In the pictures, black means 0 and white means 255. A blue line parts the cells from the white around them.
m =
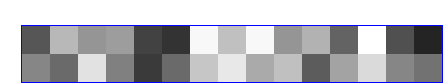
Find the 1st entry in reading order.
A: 86
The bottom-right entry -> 114
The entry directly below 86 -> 134
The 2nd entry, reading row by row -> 184
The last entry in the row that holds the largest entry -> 36
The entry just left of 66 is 157
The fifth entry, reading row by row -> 66
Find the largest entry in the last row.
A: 232
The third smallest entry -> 58

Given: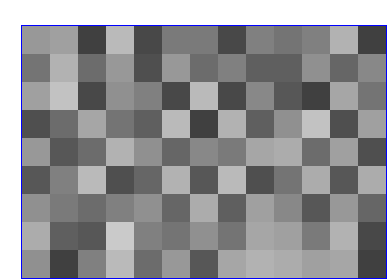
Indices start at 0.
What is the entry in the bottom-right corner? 64
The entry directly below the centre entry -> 87
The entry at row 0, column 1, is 160
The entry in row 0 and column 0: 152
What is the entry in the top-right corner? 64
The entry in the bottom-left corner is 144
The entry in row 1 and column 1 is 178
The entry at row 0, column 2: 64
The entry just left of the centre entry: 102
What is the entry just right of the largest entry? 128
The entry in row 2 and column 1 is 194
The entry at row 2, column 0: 160
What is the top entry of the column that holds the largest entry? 186
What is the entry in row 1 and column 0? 116
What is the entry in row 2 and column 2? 72

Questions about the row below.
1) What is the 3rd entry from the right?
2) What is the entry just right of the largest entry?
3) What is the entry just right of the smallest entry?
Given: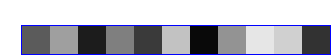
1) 230
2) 208
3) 147

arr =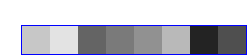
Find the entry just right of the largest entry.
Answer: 100
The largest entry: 227
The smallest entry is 35

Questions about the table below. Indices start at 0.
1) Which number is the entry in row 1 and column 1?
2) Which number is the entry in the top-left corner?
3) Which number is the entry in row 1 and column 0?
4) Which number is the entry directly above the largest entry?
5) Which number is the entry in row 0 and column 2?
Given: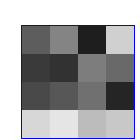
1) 50
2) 93
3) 58
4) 87
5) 30

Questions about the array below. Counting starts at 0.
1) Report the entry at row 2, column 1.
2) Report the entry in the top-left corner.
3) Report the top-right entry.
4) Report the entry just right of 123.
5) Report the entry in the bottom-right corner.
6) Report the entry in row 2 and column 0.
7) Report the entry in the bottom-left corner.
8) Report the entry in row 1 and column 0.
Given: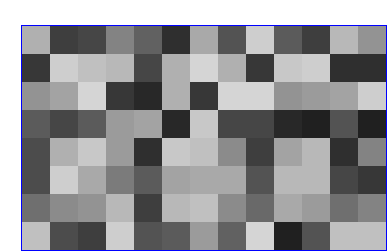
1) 163
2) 176
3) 147
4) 91
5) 192
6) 147
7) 192
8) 55

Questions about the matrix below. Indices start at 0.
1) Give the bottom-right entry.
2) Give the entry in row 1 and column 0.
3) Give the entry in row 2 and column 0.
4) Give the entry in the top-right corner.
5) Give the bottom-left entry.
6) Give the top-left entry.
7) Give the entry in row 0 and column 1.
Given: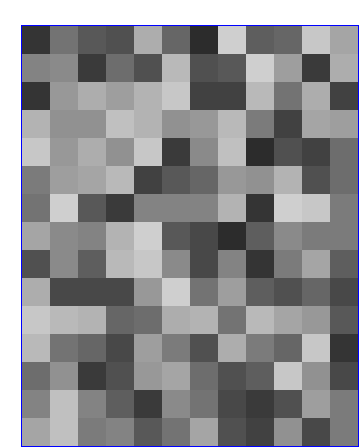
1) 123
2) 131
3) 52
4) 165
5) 165
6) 52
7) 115
